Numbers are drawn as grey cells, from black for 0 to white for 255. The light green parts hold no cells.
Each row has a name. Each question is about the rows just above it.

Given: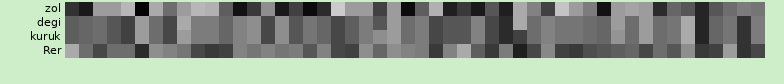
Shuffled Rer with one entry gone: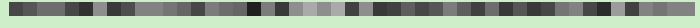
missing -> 136
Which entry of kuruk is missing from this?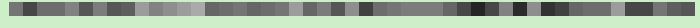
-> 148
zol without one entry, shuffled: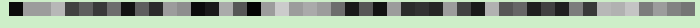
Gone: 164
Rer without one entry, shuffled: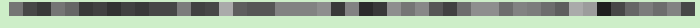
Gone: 78

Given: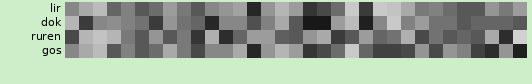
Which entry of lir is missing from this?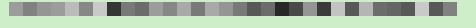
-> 162
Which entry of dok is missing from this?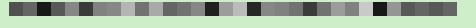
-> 142
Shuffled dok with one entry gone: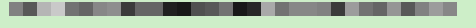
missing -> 187
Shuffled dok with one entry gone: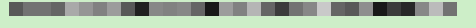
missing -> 80
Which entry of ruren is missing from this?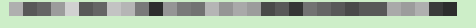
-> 95
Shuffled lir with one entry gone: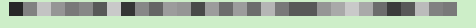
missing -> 162

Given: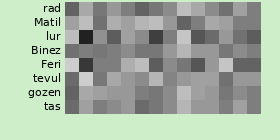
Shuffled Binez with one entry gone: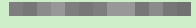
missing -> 181
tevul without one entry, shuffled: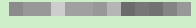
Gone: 168
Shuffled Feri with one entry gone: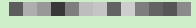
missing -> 119
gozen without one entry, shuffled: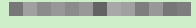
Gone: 189
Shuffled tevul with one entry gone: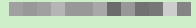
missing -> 139
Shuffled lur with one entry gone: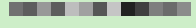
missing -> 145
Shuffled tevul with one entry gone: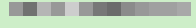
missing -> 132

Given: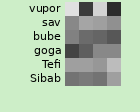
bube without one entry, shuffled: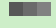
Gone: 101
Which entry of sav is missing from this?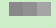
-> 159
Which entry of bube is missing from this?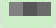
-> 101
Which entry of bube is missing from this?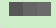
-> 129
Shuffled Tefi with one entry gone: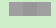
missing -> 188
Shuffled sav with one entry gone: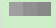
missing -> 165

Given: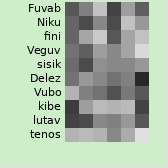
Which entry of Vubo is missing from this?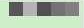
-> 121
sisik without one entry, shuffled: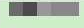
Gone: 144
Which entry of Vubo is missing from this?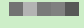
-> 81
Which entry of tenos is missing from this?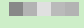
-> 171
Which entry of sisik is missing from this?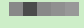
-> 107

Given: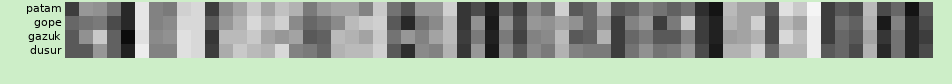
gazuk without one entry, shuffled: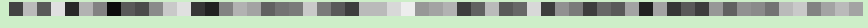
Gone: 157
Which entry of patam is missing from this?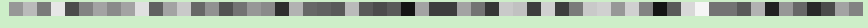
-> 109
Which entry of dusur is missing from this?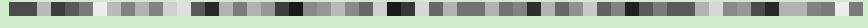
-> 171
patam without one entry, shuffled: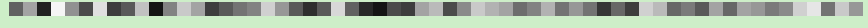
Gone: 82
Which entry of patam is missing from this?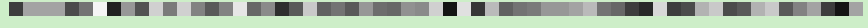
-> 193
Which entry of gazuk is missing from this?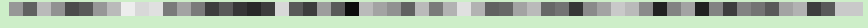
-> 67

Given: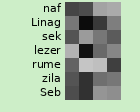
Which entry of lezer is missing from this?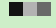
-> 134
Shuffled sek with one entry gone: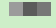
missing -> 84
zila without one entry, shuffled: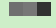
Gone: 84
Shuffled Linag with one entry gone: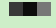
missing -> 126
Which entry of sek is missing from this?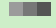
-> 91
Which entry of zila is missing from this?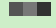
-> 111
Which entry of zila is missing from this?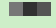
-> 111

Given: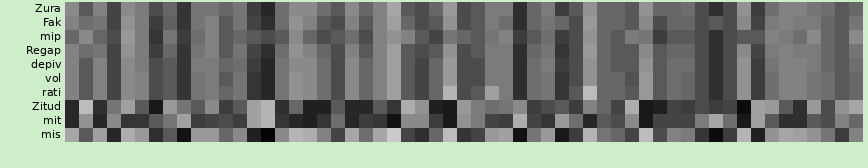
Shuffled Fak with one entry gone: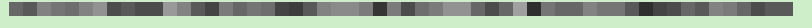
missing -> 96
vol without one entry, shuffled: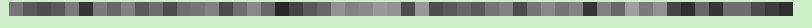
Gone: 82

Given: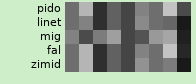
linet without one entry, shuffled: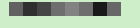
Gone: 138
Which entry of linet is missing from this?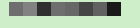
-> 138

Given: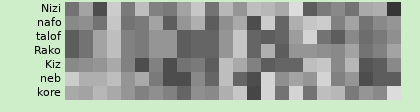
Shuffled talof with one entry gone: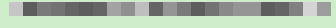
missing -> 109
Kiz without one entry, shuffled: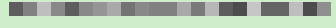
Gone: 85
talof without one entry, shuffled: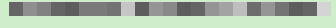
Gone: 157

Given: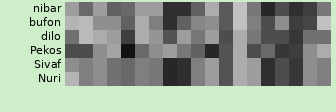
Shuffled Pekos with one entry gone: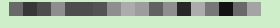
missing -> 62
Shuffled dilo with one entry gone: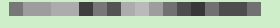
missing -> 149
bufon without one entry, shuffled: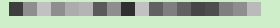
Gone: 134
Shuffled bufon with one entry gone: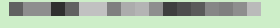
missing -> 70
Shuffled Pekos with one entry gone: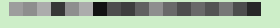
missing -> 164

